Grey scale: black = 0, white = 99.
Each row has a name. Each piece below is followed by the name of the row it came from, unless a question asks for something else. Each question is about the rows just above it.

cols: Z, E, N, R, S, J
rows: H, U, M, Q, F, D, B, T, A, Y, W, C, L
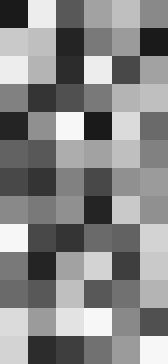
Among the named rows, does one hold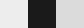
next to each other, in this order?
no
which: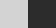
L
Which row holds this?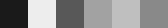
H
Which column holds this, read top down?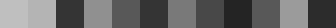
E

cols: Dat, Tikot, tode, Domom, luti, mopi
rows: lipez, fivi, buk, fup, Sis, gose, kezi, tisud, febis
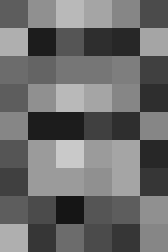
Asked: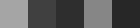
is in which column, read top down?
mopi
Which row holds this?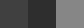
Sis
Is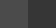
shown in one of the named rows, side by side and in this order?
yes
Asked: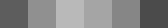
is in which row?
lipez
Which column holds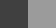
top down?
Domom

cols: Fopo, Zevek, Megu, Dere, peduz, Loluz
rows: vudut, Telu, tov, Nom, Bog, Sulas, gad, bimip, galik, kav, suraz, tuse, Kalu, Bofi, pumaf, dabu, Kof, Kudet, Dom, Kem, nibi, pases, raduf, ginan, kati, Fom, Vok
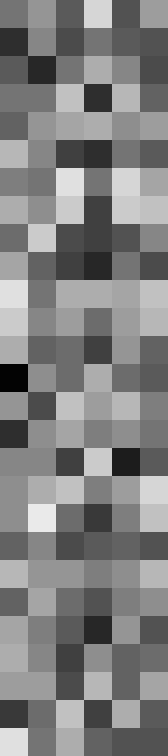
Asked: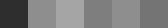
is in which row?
dabu
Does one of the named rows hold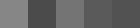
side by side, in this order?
yes
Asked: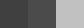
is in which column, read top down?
Megu
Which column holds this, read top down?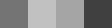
Megu
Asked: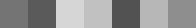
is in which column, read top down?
Loluz
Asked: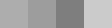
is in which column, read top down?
Dere

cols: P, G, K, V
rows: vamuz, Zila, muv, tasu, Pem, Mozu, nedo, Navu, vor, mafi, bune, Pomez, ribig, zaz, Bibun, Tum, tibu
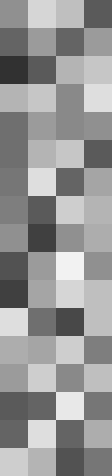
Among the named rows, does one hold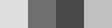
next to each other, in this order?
yes
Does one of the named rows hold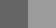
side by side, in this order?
yes
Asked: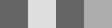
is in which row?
Tum
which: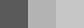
muv
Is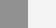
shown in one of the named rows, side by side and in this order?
no
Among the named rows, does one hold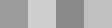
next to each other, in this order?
yes

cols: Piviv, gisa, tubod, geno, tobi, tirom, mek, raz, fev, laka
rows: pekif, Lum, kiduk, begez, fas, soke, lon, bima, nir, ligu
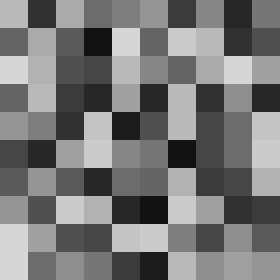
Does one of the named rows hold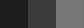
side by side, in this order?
no
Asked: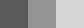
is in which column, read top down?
Piviv

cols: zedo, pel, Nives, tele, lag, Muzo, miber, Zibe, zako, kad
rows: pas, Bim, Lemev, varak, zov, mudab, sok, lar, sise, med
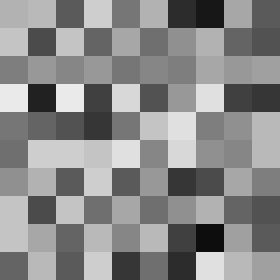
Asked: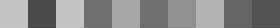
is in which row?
lar
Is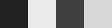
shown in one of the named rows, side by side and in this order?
yes

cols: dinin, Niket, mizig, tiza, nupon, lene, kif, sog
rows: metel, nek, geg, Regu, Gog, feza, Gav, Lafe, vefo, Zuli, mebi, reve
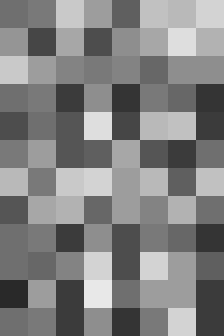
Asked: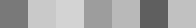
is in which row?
Gav
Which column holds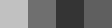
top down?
sog
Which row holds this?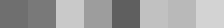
metel

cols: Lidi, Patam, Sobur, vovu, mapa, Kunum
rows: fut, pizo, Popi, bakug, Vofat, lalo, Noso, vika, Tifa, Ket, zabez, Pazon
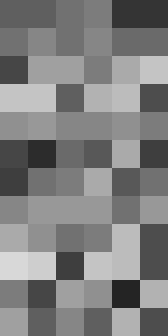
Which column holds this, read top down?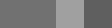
Sobur
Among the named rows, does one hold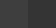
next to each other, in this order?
no

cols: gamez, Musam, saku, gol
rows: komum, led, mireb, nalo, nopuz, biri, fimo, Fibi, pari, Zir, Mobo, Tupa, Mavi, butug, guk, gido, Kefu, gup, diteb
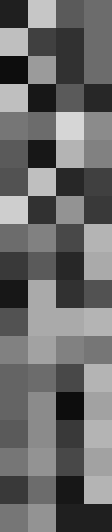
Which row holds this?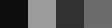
mireb
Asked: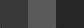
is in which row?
Zir
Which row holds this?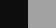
guk
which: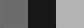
gup
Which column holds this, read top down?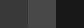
saku
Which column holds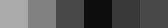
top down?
saku

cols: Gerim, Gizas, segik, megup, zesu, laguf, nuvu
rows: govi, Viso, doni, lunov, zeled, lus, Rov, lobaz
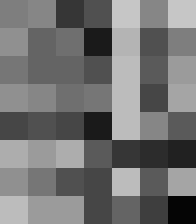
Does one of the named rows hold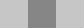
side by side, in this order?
yes
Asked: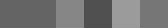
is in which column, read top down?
Gizas
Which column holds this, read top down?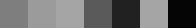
nuvu
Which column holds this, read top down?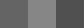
Gizas

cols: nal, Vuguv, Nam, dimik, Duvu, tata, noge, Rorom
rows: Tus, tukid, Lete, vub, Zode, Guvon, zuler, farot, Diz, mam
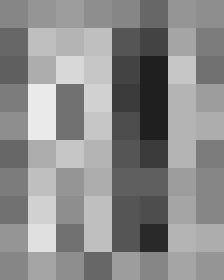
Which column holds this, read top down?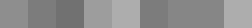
Rorom
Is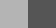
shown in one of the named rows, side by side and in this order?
yes
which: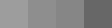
Tus
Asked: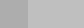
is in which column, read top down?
dimik
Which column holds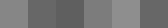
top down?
nal

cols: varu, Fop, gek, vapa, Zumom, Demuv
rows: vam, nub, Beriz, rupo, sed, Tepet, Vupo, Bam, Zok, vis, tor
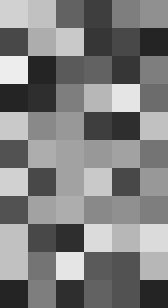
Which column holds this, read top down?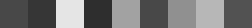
Zumom
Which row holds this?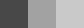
Vupo
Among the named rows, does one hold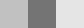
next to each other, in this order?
yes
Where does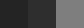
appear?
rupo
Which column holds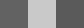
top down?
gek
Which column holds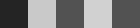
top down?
varu

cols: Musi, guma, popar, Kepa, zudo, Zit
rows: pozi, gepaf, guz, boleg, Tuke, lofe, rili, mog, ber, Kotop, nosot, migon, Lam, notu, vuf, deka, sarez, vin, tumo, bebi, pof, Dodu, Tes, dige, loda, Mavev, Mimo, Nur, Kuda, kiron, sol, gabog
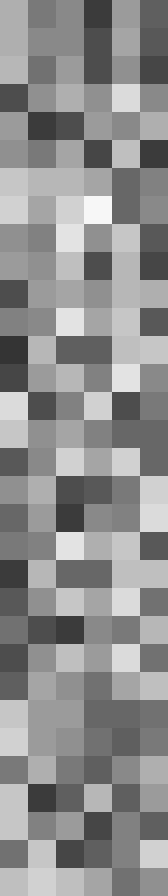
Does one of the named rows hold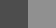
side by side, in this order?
yes
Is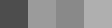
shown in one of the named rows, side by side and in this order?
yes
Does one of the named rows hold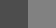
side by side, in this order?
yes
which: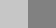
kiron
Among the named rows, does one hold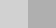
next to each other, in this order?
no
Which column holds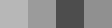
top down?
guma

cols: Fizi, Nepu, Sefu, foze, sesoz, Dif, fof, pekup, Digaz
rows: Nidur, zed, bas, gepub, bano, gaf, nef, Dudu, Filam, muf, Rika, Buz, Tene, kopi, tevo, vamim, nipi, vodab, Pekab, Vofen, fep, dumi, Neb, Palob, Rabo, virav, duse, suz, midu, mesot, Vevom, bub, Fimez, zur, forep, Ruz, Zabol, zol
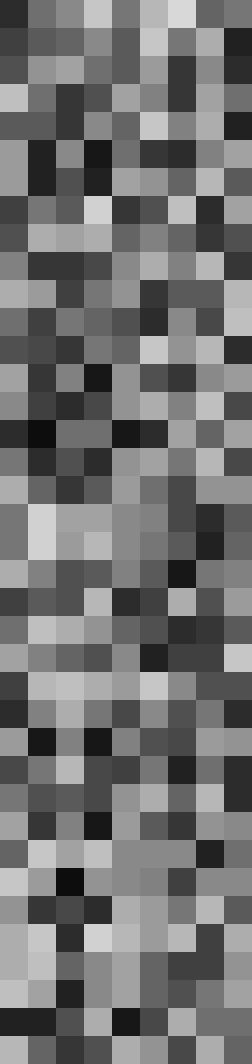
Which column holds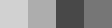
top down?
foze
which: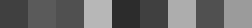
dumi

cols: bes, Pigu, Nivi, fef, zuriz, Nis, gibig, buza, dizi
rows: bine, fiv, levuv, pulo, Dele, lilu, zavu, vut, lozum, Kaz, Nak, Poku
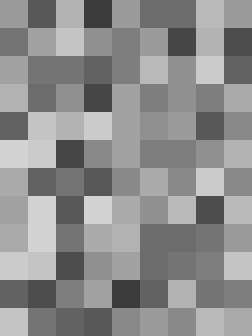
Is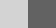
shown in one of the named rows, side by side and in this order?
no
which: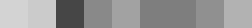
lilu

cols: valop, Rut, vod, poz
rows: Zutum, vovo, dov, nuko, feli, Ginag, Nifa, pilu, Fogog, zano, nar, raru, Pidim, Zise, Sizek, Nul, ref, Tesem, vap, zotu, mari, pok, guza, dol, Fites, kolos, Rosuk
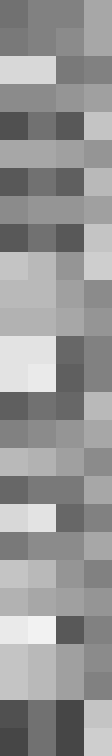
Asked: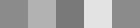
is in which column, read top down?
Rut
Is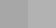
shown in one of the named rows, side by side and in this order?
no

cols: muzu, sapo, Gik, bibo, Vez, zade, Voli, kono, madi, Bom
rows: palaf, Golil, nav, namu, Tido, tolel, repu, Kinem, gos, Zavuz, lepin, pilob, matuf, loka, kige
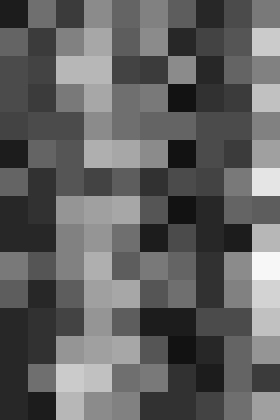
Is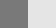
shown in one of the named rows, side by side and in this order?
yes
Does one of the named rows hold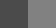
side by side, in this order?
yes
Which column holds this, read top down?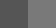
zade

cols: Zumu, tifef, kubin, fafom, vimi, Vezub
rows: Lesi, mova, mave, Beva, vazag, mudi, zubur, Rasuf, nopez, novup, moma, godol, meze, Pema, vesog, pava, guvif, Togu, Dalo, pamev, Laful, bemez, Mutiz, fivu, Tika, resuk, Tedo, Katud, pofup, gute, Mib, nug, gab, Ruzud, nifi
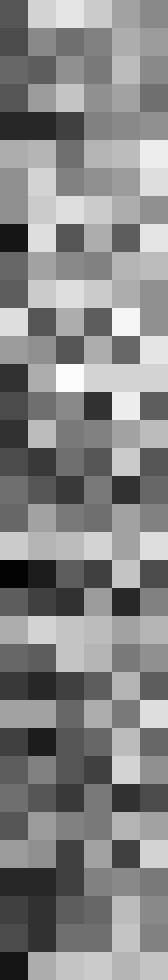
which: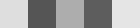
nopez
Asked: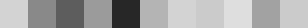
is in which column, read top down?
tifef
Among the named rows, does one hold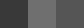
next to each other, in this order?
yes
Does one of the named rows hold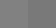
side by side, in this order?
yes
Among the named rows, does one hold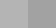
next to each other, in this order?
yes

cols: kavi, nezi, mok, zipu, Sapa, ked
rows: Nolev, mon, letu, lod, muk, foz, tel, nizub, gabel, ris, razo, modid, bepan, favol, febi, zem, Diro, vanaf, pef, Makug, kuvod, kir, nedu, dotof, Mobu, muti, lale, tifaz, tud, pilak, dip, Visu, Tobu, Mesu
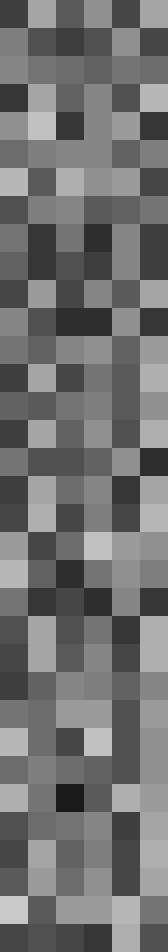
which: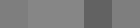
foz
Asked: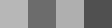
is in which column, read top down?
kavi
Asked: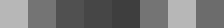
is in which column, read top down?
kavi

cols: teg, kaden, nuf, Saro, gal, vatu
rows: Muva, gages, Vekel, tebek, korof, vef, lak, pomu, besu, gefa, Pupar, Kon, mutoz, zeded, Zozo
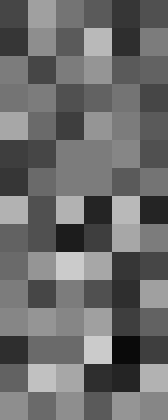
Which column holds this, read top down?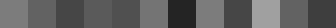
vatu
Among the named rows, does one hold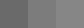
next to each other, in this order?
no
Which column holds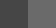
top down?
kaden
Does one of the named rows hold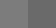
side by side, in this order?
no
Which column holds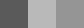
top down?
Saro
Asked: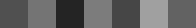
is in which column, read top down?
vatu
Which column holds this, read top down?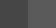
vatu

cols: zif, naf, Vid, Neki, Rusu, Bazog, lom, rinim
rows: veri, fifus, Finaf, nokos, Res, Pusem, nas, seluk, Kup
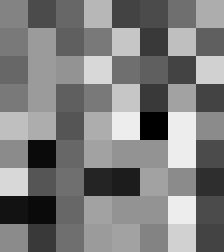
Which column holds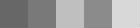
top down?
zif
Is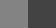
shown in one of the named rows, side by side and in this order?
no
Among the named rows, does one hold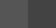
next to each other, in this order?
no

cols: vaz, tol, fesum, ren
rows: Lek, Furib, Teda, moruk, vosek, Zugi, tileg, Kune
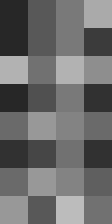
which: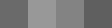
tileg
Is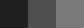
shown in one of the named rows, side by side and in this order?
no
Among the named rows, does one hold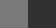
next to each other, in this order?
yes
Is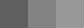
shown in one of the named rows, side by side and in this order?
no
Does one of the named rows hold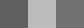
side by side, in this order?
no
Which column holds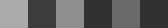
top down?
ren
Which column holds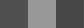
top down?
tol

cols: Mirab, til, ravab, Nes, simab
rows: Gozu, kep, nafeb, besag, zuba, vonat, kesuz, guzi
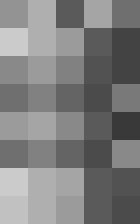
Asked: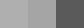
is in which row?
kesuz
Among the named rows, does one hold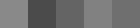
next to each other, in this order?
no
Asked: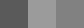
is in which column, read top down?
ravab
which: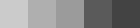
kep

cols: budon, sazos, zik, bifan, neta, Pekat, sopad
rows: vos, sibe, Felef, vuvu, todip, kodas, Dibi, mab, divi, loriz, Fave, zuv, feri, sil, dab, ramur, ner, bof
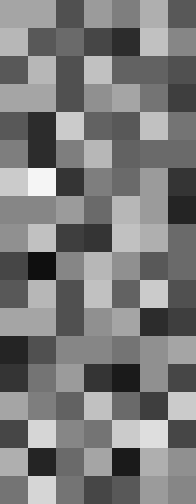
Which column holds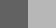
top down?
bifan
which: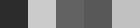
todip
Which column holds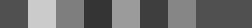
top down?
zik
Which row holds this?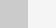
Dibi

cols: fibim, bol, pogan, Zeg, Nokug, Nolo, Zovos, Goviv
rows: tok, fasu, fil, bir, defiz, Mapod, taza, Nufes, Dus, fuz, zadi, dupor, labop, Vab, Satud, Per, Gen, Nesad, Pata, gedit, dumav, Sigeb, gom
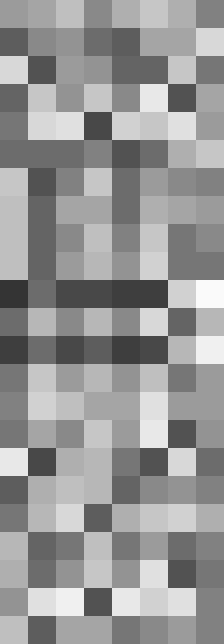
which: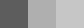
Pata
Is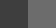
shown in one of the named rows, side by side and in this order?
yes
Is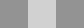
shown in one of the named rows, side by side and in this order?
no
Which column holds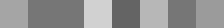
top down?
Zovos

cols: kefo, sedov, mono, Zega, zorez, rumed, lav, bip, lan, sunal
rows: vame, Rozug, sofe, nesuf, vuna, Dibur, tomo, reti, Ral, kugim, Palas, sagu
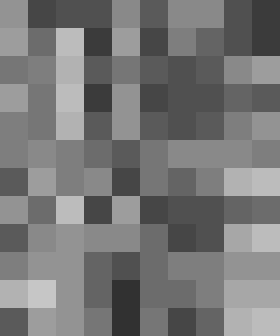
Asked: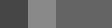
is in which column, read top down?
Zega
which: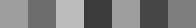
Rozug
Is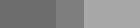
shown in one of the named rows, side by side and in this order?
yes
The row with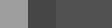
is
reti
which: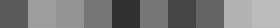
sagu
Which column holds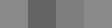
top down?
lan

